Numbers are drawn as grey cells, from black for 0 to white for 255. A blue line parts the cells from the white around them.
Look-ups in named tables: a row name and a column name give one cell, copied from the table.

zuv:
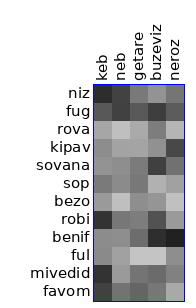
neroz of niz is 117
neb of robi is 119
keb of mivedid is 51
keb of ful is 138
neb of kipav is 163
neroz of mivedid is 129
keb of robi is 51
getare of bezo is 142
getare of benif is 109
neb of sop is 139
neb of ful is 161
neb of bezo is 191
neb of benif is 142

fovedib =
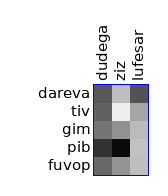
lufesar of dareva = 83
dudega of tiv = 97
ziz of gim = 145
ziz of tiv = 238
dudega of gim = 117
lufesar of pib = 194
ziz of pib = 11
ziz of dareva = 190
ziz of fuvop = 147
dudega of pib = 50
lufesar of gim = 187
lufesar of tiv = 165
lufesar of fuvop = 190
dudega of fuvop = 104
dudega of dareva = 88

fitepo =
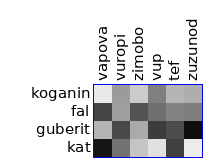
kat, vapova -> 21
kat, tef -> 63
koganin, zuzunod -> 174
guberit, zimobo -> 170
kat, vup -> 224
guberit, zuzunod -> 14

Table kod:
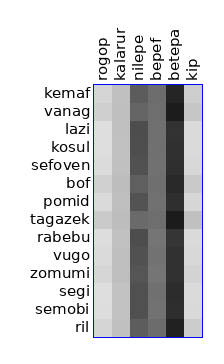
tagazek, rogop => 202
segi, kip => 218
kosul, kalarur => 193
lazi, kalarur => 192
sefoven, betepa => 47
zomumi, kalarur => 190
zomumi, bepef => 117
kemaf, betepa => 37
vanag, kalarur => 191
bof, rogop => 208
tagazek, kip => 192
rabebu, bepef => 117
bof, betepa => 40

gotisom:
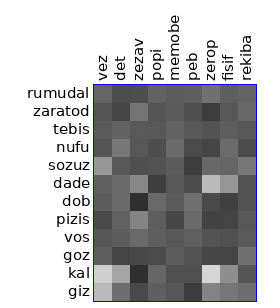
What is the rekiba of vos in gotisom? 90
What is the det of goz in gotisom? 68
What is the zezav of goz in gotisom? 72
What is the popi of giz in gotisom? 95
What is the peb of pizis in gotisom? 106
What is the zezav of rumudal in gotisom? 78
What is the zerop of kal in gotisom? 213
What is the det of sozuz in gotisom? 88
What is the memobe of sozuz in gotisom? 92
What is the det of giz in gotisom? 109
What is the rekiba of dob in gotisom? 83
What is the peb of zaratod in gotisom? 79
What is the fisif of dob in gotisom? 65
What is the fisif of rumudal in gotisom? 95
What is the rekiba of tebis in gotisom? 87
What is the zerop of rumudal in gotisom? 113
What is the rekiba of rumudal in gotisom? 100
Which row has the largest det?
kal

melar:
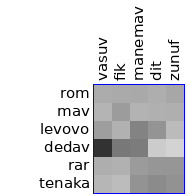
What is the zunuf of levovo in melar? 187
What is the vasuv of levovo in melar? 158
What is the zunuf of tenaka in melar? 146
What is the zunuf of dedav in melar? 211
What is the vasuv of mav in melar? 180
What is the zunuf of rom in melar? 167
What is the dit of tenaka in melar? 139
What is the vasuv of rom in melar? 172
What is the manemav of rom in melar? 169
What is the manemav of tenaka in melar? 147
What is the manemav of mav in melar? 179
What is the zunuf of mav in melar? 175
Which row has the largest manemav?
mav

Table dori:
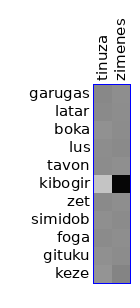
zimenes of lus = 138
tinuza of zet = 138
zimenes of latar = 141
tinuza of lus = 141
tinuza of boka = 145
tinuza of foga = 139
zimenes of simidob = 139
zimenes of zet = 142
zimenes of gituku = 140
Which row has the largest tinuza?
kibogir

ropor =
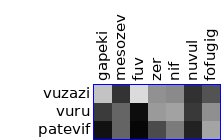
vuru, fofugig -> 143
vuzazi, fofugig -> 83
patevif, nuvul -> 34
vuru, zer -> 154
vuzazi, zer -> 145
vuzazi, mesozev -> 51
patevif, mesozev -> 100
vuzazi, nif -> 138
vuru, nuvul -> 57
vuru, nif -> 162
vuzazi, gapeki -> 195

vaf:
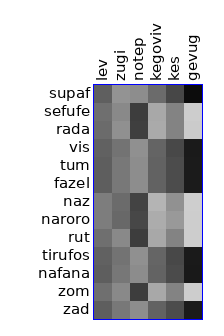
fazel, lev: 94
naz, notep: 67
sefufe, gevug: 205
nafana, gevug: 25
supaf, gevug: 12
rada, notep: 63
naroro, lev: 125
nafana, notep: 140
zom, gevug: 205
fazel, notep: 141
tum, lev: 94
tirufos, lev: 97
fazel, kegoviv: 98

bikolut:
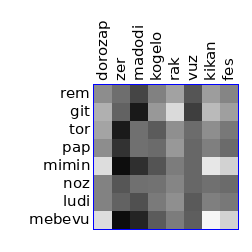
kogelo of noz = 114
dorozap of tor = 164
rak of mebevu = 124
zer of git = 98
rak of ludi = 143
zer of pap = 50
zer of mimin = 13
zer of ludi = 98
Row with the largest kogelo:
git

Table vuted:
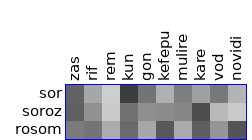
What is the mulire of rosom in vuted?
171
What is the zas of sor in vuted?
99
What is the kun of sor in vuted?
61
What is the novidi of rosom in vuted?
84
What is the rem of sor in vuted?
206
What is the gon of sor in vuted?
116
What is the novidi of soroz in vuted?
202
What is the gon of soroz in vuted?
143
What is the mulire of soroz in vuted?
135
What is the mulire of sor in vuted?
126
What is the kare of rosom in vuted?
94
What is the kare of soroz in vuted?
78

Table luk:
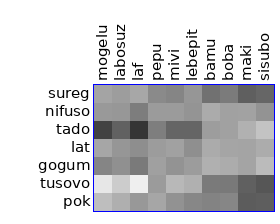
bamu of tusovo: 122
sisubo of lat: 172
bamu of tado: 157
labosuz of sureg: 157
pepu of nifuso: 155
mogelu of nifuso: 153
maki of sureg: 95
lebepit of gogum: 156
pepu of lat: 156
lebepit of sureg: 150
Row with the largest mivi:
tusovo

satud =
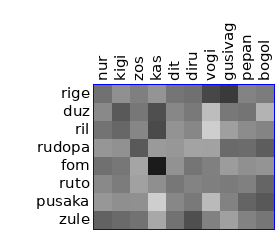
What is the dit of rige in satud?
117
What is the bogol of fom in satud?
148
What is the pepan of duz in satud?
116
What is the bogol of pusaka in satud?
88
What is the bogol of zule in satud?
118
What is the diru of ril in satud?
135
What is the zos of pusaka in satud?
144
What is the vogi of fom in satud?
128
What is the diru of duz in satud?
121
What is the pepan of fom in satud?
144
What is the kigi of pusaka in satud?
143
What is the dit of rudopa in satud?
151
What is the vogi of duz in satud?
189
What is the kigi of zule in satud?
106
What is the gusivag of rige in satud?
58
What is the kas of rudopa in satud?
154
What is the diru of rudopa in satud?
163
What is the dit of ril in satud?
147
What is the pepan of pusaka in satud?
100

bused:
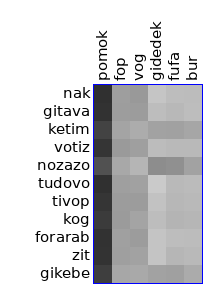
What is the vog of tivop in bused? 156
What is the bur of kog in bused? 182
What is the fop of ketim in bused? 164
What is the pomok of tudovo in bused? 48
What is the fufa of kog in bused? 180
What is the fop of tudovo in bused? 159
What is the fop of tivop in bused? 156
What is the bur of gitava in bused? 189
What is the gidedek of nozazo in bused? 141
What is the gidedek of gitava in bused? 189
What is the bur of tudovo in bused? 187
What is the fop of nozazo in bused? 168
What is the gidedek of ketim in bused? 162

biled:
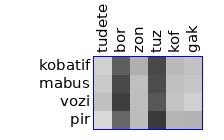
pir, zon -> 188
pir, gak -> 178
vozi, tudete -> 192
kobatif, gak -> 194
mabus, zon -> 191
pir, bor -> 103
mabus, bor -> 73
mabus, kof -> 192
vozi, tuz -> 87
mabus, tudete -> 202
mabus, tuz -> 76
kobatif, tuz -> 72
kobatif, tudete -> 208
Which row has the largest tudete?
pir

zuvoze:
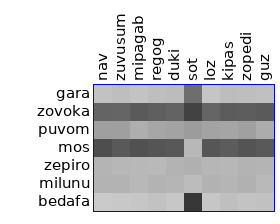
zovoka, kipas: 92
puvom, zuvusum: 159
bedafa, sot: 55
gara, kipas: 189
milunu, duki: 181
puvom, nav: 159
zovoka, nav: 100
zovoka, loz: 101
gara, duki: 188
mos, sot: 184
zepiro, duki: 179
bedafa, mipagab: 198

